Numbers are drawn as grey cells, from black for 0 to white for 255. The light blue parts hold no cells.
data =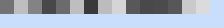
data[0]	115
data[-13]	131
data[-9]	57
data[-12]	72

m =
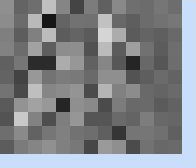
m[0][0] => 143
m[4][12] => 109
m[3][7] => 187
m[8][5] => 150
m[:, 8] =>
[137, 104, 172, 92, 87, 143, 129, 124, 106, 53, 143]
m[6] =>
[115, 74, 191, 134, 139, 148, 75, 181, 129, 140, 105, 100, 106]
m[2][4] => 92
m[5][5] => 121
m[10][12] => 106
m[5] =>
[99, 67, 152, 115, 124, 121, 106, 143, 143, 83, 94, 107, 99]
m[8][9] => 100
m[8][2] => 130
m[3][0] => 130
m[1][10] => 108
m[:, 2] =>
[110, 185, 128, 162, 43, 152, 191, 162, 130, 98, 133]
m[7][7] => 75
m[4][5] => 151
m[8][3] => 78
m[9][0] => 110
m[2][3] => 188
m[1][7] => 193
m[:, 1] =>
[100, 107, 93, 108, 118, 67, 74, 147, 201, 138, 123]
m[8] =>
[83, 201, 130, 78, 126, 150, 85, 85, 106, 100, 125, 104, 102]
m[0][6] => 124
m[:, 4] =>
[133, 100, 92, 141, 172, 124, 139, 37, 126, 128, 128]
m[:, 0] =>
[143, 140, 127, 130, 96, 99, 115, 90, 83, 110, 92]
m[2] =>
[127, 93, 128, 188, 92, 100, 91, 213, 172, 91, 100, 95, 105]
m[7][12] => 98
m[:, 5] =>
[68, 114, 100, 142, 151, 121, 148, 143, 150, 114, 120]

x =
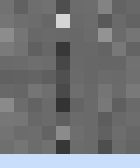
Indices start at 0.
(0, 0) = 114
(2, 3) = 106
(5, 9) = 112
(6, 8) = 107
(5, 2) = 100
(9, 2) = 109
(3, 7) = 100
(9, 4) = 139
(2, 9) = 117
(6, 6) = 105
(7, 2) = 99
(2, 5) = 104
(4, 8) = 102
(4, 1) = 107
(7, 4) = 51
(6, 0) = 104
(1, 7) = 89
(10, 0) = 111
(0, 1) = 97
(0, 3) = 113
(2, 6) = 107
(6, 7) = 117
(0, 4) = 78
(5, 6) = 103
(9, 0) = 115
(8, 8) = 105
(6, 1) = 102
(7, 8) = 95
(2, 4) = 105
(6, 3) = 111
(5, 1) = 98
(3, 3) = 103
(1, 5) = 106
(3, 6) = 104

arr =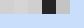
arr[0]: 209
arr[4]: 196

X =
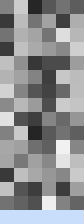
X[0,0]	130
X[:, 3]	[87, 162, 116, 153, 75, 62, 67, 77, 133, 89, 96, 136, 151, 149, 239]
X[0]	[130, 204, 38, 87, 114, 93]
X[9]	[129, 202, 37, 89, 114, 95]
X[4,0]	192
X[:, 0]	[130, 57, 115, 58, 192, 179, 210, 138, 225, 129, 167, 165, 57, 193, 114]
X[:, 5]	[93, 174, 183, 207, 157, 188, 189, 196, 150, 95, 134, 190, 202, 159, 100]
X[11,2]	161
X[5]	[179, 162, 131, 62, 199, 188]
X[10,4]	241
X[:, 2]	[38, 116, 164, 170, 55, 131, 84, 155, 62, 37, 111, 161, 168, 61, 80]
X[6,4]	104
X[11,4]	228
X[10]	[167, 160, 111, 96, 241, 134]
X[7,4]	203
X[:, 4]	[114, 62, 222, 136, 75, 199, 104, 203, 105, 114, 241, 228, 135, 60, 130]

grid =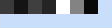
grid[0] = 58
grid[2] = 63
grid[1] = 20

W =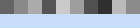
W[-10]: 100
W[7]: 47
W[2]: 171

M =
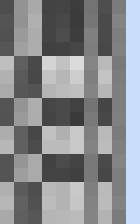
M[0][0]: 78
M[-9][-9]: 84
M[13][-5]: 179
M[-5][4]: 75
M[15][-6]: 181
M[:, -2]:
[78, 74, 74, 72, 185, 195, 182, 69, 72, 185, 188, 74, 71, 186, 187, 179]
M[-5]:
[84, 149, 170, 66, 75, 68, 121, 74, 132]
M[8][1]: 154
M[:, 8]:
[123, 131, 126, 129, 121, 124, 126, 126, 128, 123, 127, 132, 125, 125, 130, 123]
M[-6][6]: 131
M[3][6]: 126
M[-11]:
[177, 90, 72, 195, 182, 205, 127, 195, 124]
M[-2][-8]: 97
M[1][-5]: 72
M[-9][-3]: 116
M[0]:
[78, 147, 169, 67, 68, 60, 115, 78, 123]
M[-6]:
[183, 96, 75, 187, 187, 200, 131, 188, 127]
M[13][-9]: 176
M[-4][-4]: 64
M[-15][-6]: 68
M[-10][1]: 87
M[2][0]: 81
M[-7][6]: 127
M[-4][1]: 158
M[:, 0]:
[78, 84, 81, 86, 191, 177, 170, 84, 83, 173, 183, 84, 84, 176, 183, 169]
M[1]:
[84, 146, 176, 68, 72, 59, 118, 74, 131]
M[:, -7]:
[169, 176, 172, 173, 73, 72, 83, 174, 173, 70, 75, 170, 170, 78, 81, 87]
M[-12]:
[191, 95, 73, 212, 194, 219, 133, 185, 121]

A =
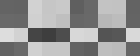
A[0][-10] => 100
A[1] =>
[105, 104, 208, 199, 191, 103, 105, 183, 188, 100]
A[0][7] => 195
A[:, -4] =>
[104, 105, 213, 95]
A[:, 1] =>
[99, 104, 210, 105]
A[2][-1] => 217
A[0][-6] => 201
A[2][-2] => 87
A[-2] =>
[221, 210, 69, 62, 77, 216, 213, 84, 87, 217]
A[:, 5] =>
[95, 103, 216, 99]

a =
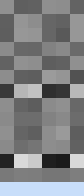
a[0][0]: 144
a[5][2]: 94
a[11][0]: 34
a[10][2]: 117
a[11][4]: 26
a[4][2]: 142
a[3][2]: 103
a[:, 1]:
[95, 149, 151, 104, 145, 96, 182, 100, 109, 101, 110, 217, 126]
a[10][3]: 141
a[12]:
[121, 126, 125, 118, 118, 126]
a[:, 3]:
[143, 102, 102, 130, 94, 155, 47, 139, 130, 142, 141, 31, 118]
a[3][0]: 139
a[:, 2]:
[97, 141, 149, 103, 142, 94, 194, 93, 109, 95, 117, 202, 125]
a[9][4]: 154
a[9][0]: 144
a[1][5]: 151

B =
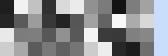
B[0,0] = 31
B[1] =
[37, 90, 156, 56, 35, 86, 162, 99, 248, 171, 216]
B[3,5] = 117
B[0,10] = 162
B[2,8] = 57
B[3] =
[205, 168, 91, 121, 97, 117, 204, 237, 40, 28, 110]
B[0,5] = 235
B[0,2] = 194
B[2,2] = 126
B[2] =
[233, 124, 126, 87, 145, 88, 244, 59, 57, 128, 135]
